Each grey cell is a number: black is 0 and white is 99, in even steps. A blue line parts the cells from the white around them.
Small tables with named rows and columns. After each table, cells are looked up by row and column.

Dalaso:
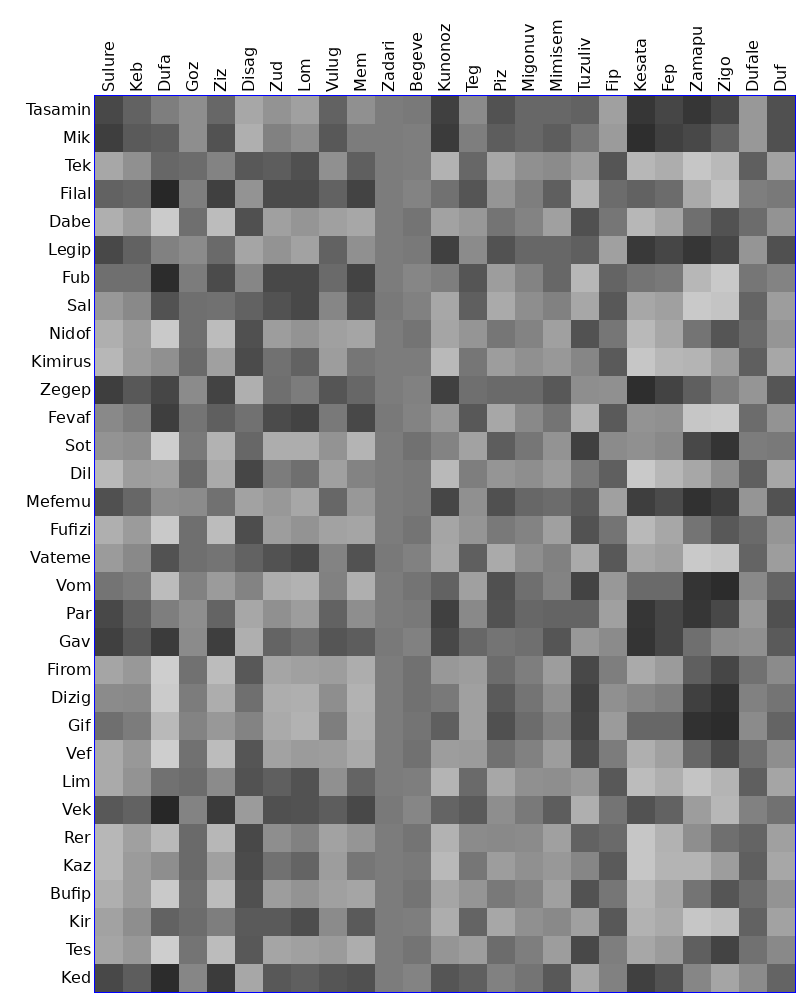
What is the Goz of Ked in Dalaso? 52
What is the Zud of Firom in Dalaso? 64
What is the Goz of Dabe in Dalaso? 43
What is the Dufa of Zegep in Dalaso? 27
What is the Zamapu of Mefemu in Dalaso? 19
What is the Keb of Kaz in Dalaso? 60
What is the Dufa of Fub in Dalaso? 17
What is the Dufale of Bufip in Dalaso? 42
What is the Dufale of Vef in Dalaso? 43
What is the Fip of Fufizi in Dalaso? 45
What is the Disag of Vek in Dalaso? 60
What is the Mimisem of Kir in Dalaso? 53
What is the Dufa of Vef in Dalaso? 80
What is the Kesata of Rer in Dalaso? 77
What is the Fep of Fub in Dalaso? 47

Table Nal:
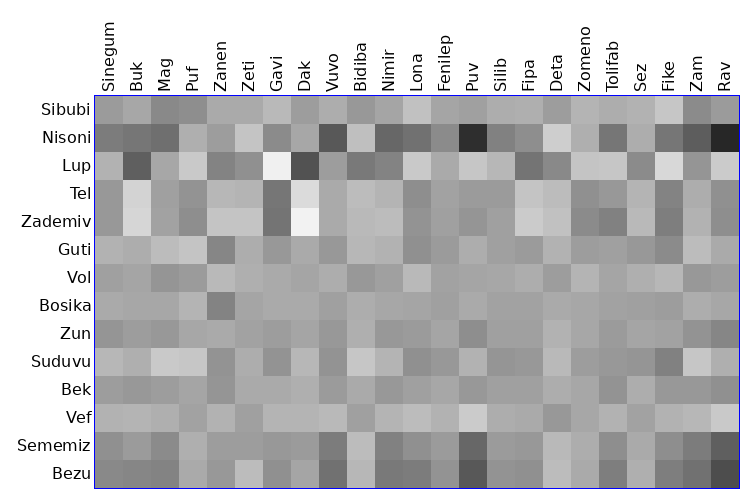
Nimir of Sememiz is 50
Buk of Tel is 82
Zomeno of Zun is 65
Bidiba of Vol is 59
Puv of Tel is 60
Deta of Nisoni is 80
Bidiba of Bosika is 67
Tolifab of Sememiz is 55
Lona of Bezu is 48
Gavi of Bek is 66
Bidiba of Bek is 66
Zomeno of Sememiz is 67

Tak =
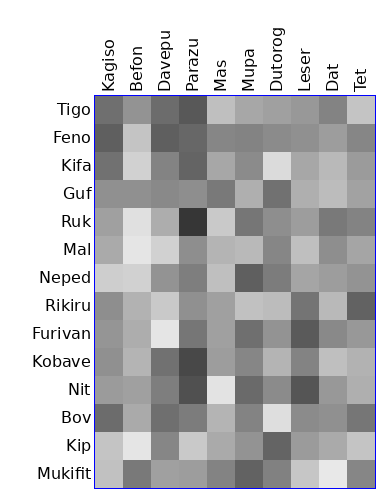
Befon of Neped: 81
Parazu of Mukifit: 61
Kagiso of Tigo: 43
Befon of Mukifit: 47
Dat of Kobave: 74
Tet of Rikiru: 38
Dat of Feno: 61
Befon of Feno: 76
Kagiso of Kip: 76
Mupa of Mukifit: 38
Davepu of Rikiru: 78
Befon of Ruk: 87
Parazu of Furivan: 46
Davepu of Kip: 52
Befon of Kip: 89
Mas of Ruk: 78
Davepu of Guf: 53
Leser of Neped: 64
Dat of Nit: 59

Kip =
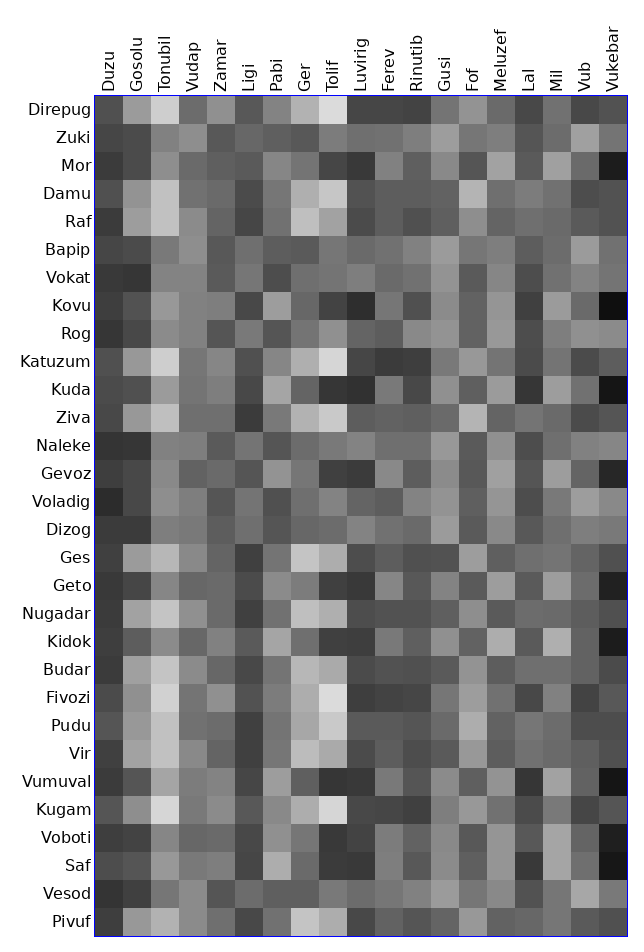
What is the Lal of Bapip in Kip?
36
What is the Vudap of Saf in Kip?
47
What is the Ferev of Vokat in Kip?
41
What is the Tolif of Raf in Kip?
63
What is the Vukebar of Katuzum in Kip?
36
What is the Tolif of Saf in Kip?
23
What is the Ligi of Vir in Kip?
25
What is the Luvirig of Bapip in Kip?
41
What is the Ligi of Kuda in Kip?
28
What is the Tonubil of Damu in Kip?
75
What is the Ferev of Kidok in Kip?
47

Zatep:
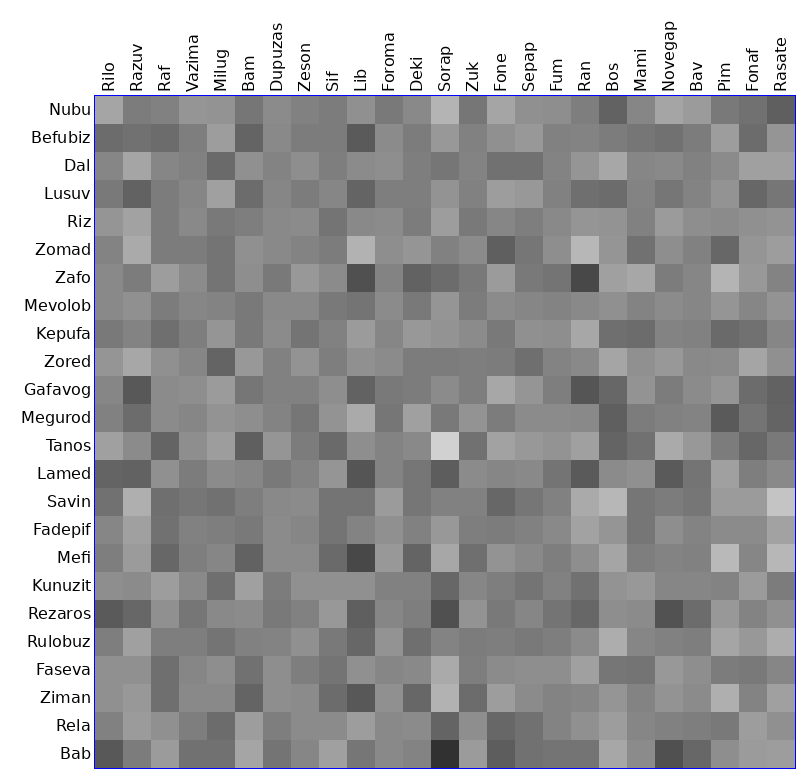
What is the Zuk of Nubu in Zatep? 46
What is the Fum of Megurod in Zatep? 54
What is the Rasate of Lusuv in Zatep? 46
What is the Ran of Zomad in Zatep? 71
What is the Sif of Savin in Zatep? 45
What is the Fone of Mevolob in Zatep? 54
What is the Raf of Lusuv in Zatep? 48
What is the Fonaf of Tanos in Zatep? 40
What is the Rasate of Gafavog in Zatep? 38
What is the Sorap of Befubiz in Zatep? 59
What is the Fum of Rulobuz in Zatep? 49
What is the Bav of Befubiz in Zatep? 48
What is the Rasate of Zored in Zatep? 56
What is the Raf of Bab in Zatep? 60
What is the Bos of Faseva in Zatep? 46
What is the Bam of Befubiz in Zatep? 39
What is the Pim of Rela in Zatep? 47
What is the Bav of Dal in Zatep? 50
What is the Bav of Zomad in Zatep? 50
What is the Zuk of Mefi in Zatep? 43

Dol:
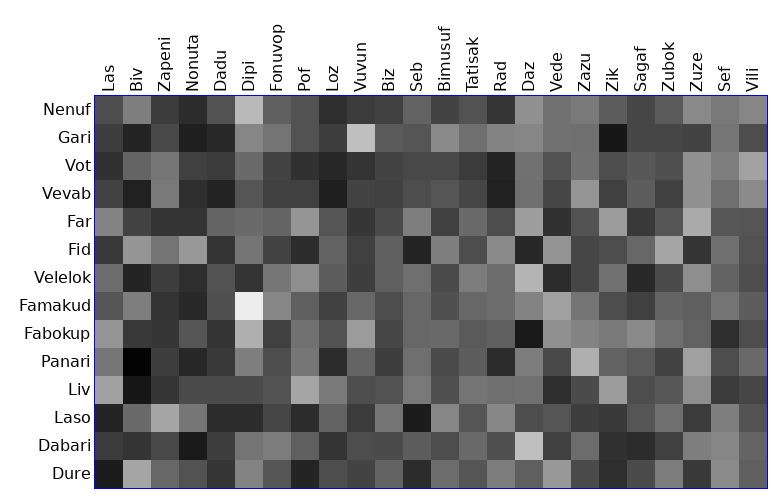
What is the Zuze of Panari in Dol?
62
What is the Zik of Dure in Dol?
18
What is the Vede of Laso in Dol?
33
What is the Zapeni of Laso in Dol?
64
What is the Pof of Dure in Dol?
14
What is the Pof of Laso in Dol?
17
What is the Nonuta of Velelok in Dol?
18

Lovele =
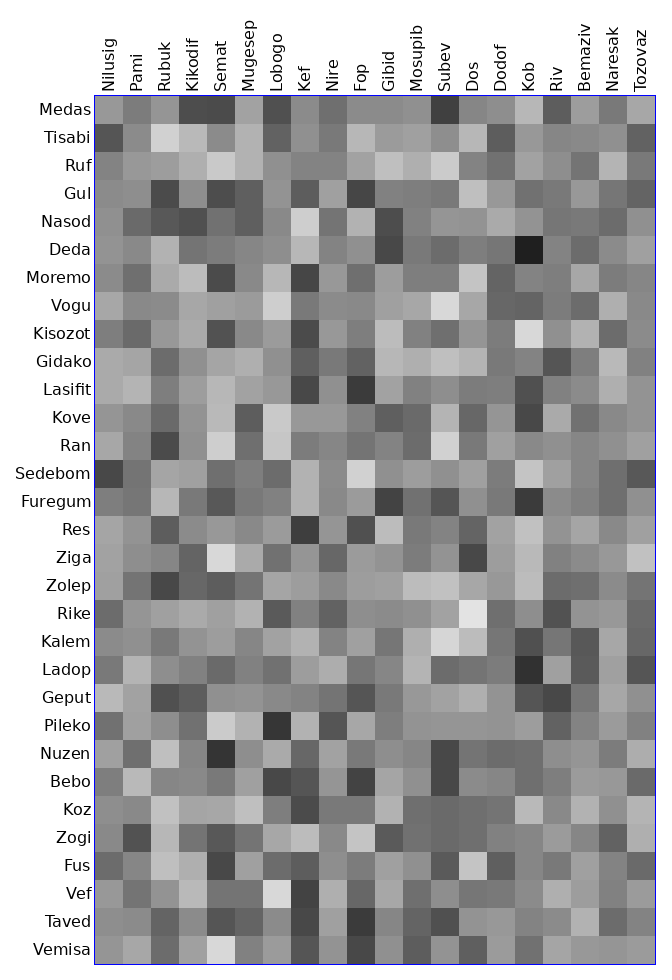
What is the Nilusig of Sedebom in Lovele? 28
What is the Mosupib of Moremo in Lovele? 49
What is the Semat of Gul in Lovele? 30
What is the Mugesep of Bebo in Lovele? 62
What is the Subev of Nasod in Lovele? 58
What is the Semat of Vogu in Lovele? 62
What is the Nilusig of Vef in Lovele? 59

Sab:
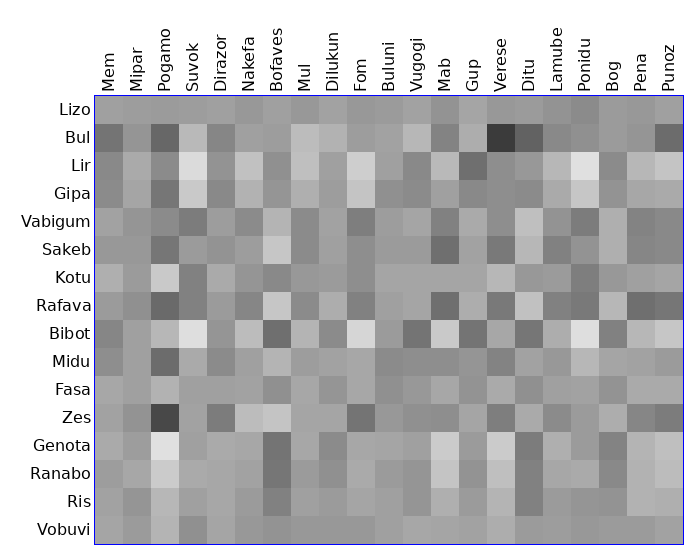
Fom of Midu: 65
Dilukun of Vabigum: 63
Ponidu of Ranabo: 66
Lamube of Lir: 71
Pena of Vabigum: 51
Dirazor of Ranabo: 65
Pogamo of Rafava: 41
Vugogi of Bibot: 45
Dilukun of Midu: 63
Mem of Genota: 66
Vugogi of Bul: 71
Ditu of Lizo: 60
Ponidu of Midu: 71
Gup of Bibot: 45
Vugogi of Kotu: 64

